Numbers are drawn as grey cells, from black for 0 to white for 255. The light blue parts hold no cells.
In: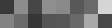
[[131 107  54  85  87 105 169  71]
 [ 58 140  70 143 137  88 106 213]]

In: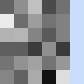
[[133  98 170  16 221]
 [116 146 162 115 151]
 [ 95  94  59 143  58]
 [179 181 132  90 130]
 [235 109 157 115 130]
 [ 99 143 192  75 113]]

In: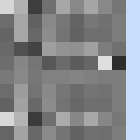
[[101 163 104 139 116  99 112 110 125]
 [216 180  59 111 171 135 168 135 120]
 [ 98 162 104 140 115 103 111 110 125]
 [108 156 115 137 118 107 116 114 125]
 [121 136 119 129 129 132 128 124 125]
 [109 134 117  87 107  92 102 223  45]
 [105  80  67 158 147 144 160 124 112]
 [100 166 103 140 115  98 111 110 124]
 [109 166  97 136 119 100 119 113 124]
 [214 177  61 112 167 136 165 136 118]]

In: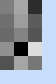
[[ 82 166 119]
 [144   1 221]
 [105 131  85]
 [111 157  92]
 [127 166  44]]

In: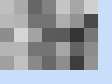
[[160 192 137 105 142  61 146]
 [181 182 117 116 166  99 140]
 [141 213 163  91  90  52 119]
 [184 179 115 116 173 147  73]
 [191 170 102 130 197 166 207]]

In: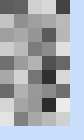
[[227 128 168 185 208]
 [213 165 151  44 235]
 [107 177 152 138 110]
 [168 210 117  48 216]
 [112 156 179  80 103]
 [205 186 124 140 223]
 [159 169 149  90 183]
 [194 144 159 168 185]
 [ 93  98 208 216  67]]

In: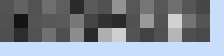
[[ 79  45  82 113  79 140  42 175 206  83  66  80 182  79  73]
 [ 81  20  84  88  90 120  68  50  42  81 153  83 209 115  85]
 [ 84  98  82 110  94  42  90  81 147  87 117  87 111  86  71]]
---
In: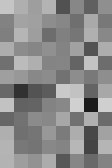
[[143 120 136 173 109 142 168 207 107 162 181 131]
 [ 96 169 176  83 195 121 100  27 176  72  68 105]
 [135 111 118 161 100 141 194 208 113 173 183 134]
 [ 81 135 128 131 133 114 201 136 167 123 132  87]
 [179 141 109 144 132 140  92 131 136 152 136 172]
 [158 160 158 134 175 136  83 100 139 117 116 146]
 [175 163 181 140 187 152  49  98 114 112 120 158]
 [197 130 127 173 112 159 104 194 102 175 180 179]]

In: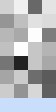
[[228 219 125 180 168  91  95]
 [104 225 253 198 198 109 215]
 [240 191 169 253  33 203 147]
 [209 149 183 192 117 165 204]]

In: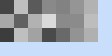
[[178 189 176]
 [149 139 147]
 [130 138 105]
 [137 218  74]
 [ 90 178 162]
 [191  97 191]
 [ 69 168  60]]

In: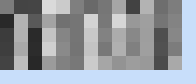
[[125 131 135 124 169]
 [110 117  79  81  75]
 [179 159 158 159 153]
 [ 66 152 136 128 157]
 [166 214 172 176 147]
 [118 120 130 120 166]
 [105 211 200 195 203]
 [127 117 117 116 120]
 [203 113 133 138 129]
 [218 163 195 207 155]
 [ 69  89  42  44  40]
 [ 68 178 177 169 189]
 [124  41  60  62  67]]

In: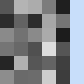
[[ 31 117  28  85  63  61]
 [124 167 171 221 100 205]
 [172  44 138  80  86 108]
 [180  99 114 104 177 106]
 [ 86  44 138 117  37 141]]

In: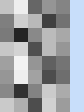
[[132 114 168 150 116 110 171 156]
 [149  64 187 187  96  77 203 209]
 [102 185 137  79 149 162 131  77]
 [238 207  36 211 243 238  49 175]
 [195 127 122 199 160 150 136 202]]
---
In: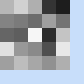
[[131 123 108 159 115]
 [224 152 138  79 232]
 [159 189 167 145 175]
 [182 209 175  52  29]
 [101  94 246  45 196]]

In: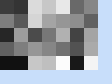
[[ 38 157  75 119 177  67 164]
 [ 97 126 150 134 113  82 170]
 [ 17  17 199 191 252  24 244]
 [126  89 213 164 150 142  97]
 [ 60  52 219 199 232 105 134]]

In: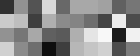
[[203 190  62 175 139 132 110  68 235  76]
 [ 49 146  83 217 104 168 168 161  96 118]
 [209 139 110  14  62 183 197 209  76 124]
 [146 118 168  96  90 175 229 248  28 241]]

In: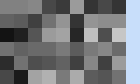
[[ 98  92  64 114 148  52 148 141 141]
 [ 44 114  78  85  98  64 135  64 155]
 [ 19  32  85 155 163  38 191  78 198]
 [114  98 106 106 122  92 122 135 106]
 [129 129 135  72  58 155  52  72  52]
 [ 72  26 163 177 122 171  92  85 114]]

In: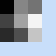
[[  2 134 115]
 [ 41  79 197]
 [ 66 162 244]]

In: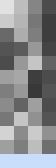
[[126 152  56  84]
 [159 167  62  76]
 [203 181 119  62]
 [105 173 126  62]
 [225 189 133  76]
 [119 197 145  84]
 [ 84  92 152  68]
 [139  99 159  76]
 [159 126 189 111]
 [ 76 152 197  99]
 [211 139 203 145]]
